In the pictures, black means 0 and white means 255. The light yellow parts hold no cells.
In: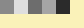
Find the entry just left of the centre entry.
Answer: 222
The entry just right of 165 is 43
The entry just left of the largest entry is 137

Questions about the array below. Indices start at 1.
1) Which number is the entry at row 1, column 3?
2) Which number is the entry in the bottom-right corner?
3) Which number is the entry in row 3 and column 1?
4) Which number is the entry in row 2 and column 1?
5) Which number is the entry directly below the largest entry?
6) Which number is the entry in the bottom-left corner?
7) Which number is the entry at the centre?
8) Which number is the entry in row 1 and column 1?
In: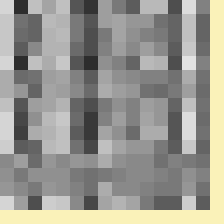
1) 192
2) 92
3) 199
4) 199
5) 172
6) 213
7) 121
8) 213

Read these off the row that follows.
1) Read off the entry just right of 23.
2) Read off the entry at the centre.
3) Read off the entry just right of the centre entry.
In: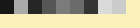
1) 170
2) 123
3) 107

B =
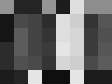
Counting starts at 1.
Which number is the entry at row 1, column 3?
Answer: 36
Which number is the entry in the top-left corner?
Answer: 148
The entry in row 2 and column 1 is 21
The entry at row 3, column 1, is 21
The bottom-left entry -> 28
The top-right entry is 141
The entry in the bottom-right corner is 28

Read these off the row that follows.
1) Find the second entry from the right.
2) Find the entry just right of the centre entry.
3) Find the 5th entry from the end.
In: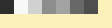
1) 104
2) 163
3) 209

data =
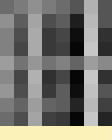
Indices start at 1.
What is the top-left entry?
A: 108
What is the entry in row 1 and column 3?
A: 144
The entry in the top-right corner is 85
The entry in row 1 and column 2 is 123
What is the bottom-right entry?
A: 36
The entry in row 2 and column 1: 144
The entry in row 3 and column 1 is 129
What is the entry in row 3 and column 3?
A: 170
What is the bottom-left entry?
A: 108
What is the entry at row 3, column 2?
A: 78

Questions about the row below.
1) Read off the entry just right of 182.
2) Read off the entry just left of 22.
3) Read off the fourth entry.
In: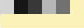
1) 113
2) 212
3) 182

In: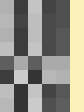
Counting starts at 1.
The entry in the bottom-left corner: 183
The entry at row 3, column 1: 177
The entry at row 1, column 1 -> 177
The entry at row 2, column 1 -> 183
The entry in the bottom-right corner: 94
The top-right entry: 80

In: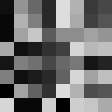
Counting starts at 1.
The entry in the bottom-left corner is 214
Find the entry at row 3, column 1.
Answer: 8
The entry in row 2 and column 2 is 178
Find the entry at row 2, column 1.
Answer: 8
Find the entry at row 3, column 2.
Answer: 162
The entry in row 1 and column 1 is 15
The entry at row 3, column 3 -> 198
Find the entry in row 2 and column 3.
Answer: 127
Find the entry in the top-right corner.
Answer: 71
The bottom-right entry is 170
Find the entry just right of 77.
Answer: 84

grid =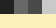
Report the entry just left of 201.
73
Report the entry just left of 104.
33
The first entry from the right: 201
